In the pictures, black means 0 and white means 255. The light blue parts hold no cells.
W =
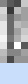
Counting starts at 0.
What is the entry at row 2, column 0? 200
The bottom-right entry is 147
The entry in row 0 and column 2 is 73
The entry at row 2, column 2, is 147
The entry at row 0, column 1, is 89
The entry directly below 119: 89
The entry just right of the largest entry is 89
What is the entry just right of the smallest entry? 188
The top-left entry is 133
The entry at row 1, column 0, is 214
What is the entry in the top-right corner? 200
